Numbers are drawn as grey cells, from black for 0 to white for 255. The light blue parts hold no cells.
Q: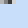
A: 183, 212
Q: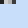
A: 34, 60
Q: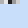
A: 177, 208
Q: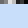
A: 107, 5
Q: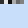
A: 46, 129
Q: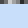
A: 73, 101
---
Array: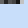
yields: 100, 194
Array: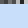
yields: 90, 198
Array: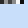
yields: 41, 13
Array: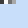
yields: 60, 168
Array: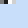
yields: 125, 208
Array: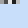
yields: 162, 191
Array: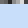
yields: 110, 67
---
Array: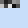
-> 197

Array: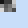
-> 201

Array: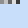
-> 196

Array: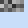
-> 179

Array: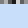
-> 179

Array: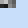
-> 167

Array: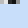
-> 188

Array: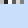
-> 216
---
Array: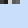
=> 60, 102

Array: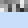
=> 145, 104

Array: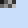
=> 26, 187

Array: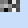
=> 117, 75

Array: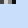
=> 69, 16

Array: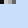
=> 14, 102

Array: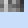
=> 131, 77

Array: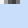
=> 242, 116
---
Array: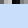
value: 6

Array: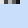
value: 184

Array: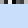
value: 6

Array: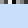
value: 9

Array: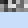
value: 229

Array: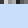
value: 173
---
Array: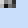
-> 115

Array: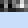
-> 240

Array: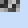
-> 40

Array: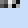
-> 3

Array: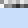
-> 118

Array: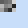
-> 146

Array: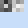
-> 241

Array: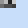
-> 76

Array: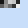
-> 50
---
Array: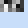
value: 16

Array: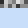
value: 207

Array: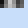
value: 117

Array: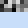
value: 30

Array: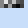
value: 231

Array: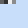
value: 50
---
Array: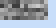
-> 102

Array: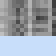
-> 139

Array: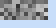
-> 93

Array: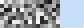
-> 219

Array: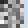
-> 176

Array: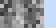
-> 74

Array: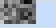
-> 160

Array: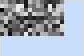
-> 92
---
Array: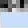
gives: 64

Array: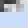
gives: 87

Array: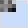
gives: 95

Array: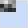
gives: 183

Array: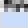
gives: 217

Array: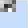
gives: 219

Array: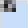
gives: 207

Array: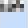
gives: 192
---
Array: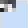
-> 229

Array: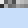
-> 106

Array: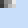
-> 181

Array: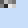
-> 233

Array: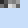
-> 218

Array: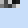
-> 55
